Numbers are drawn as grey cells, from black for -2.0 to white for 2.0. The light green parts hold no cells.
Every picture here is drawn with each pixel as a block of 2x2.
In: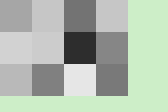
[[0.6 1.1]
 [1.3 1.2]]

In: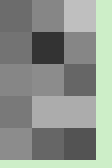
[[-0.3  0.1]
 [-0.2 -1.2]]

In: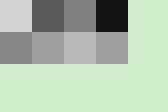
[[ 1.3 -0.6]
 [ 0.1  0.5]]

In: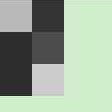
[[ 0.9 -1.2]
 [-1.3 -0.8]]

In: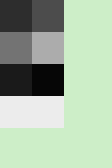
[[-1.3 -0.8]
 [-0.2  0.7]]

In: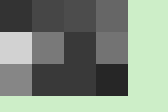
[[-1.2 -0.9]
 [ 1.3 -0.1]]

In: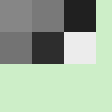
[[ 0.1 -0.1]
 [-0.2 -1.3]]

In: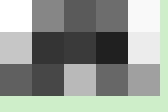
[[ 2.0  0.1]
 [ 1.1 -1.2]]
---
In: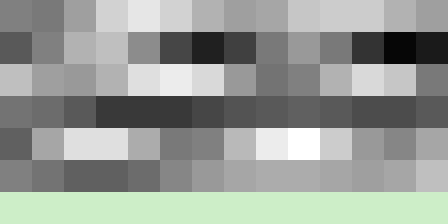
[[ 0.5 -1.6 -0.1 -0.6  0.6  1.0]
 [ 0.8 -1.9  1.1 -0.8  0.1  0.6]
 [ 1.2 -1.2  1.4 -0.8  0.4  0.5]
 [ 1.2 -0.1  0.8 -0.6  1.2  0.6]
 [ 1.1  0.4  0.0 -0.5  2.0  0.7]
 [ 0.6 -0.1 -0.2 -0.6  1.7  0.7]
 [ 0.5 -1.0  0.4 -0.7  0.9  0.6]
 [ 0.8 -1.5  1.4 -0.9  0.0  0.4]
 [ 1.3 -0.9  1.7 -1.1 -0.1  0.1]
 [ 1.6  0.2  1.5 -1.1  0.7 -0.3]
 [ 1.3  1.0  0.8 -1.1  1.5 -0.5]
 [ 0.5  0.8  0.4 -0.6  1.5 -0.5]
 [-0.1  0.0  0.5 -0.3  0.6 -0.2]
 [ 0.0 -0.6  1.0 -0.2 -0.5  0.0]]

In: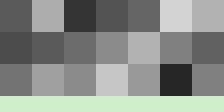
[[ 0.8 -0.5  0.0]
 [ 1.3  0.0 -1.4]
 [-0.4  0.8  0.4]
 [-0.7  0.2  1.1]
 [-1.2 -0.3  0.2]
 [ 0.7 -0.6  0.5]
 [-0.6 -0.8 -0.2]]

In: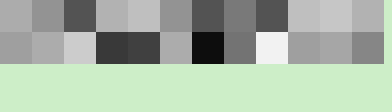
[[ 0.8  0.1]
 [ 1.1  0.6]
 [ 1.0  0.5]
 [-0.7  1.8]
 [-0.1 -0.2]
 [-0.7 -1.8]
 [ 0.3  0.7]
 [ 1.0 -1.0]
 [ 0.8 -1.1]
 [-0.7  1.2]
 [ 0.3  0.7]
 [ 0.7  0.5]]

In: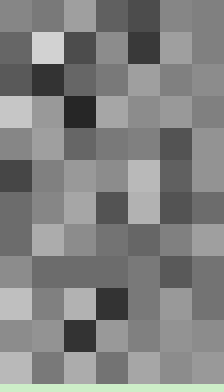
[[ 0.0  0.0  0.2  0.0  0.3  0.3 -0.3  0.5 -0.2 -0.2  0.2  0.4]
 [ 0.1  0.5  0.0  0.4 -0.7 -0.5 -0.7  0.0 -0.6  0.4  0.3  0.2]
 [-0.8 -1.1  0.5  0.2  0.0  0.9  0.8 -0.4 -0.1 -0.1  0.0  0.6]
 [-0.5  0.2 -0.1  0.6 -0.1  0.2 -0.7 -0.2 -0.3 -1.2  0.4 -0.2]
 [ 0.5 -0.8 -0.4 -1.4 -0.4  0.4  0.6  0.2 -0.3  0.8 -1.2  0.7]
 [-0.1  1.3 -1.2  0.4  0.5  0.0  0.1  0.7 -0.3  0.0  0.3 -0.1]
 [ 0.1 -0.4 -0.6  1.1  0.1 -0.9 -0.3 -0.3  0.2  1.0  0.2  0.9]]

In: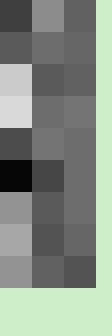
[[-0.5 -0.4 -0.5 -0.2 -0.3 -0.3 -0.3 -0.4 -0.7]
 [ 0.2 -0.3 -0.6 -0.3 -0.2 -0.9 -0.6 -0.7 -0.5]
 [-1.0 -0.6  1.2  1.4 -0.8 -1.9  0.3  0.6  0.3]]

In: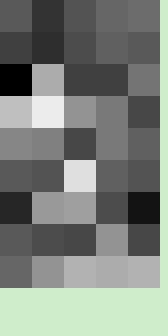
[[-0.3 -0.6 -0.2 -0.9 -0.5 -0.7 -1.7 -0.9  0.8]
 [-0.4 -0.5 -1.0 -0.1 -0.1 -0.5 -0.8  0.3  0.7]
 [-0.7 -0.8 -1.0  0.3 -0.9  1.5  0.5 -0.9  0.8]
 [-1.2 -1.3  0.7  1.7  0.0 -0.7  0.4 -0.8  0.3]
 [-0.6 -1.0 -2.0  1.0  0.1 -0.6 -1.4 -0.6 -0.4]]

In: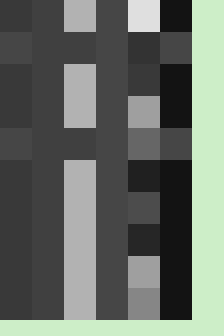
[[-1.7 -0.9 -1.7 -1.7 -0.9 -1.7 -1.7 -1.7 -1.7 -1.7]
 [ 1.5 -1.2 -1.1  0.5 -0.4 -1.5 -0.8 -1.4  0.5  0.1]
 [-0.9 -0.9 -0.9 -0.9 -0.9 -0.9 -0.9 -0.9 -0.9 -0.9]
 [ 0.8 -1.0  0.8  0.8 -1.0  0.8  0.8  0.8  0.8  0.8]
 [-1.0 -1.0 -1.0 -1.0 -1.0 -1.0 -1.0 -1.0 -1.0 -1.0]
 [-1.1 -0.9 -1.1 -1.1 -0.9 -1.1 -1.1 -1.1 -1.1 -1.1]]

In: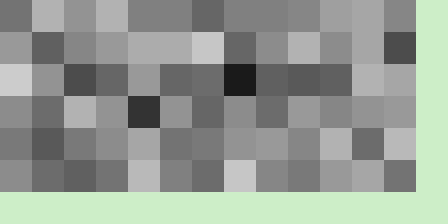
[[ 0.1 -0.8  0.6  0.4  0.9 -0.2]
 [ 0.6  0.6  0.8  0.3 -0.3  0.6]
 [ 0.5  0.2 -0.5  0.1  0.8  0.4]
 [ 0.1  0.8 -0.6  0.4  0.1 -0.1]
 [ 0.0  0.2 -0.5 -0.3  0.4  0.1]
 [ 0.0 -0.4 -1.6  0.2  0.3  1.1]
 [-0.4  1.1 -0.3 -0.4 -0.1 -0.3]
 [ 0.0  0.7 -0.4  0.3 -0.2  0.0]
 [ 0.0  0.7  0.4 -1.2  0.6  0.9]
 [ 0.8  0.4 -0.4  0.3  0.2 -0.2]
 [ 0.3  0.1 -0.8  0.8 -0.1 -0.5]
 [ 0.8 -0.5  0.3 -0.3 -0.6 -0.3]
 [-0.2  0.4  1.2  0.2 -0.1  0.2]]
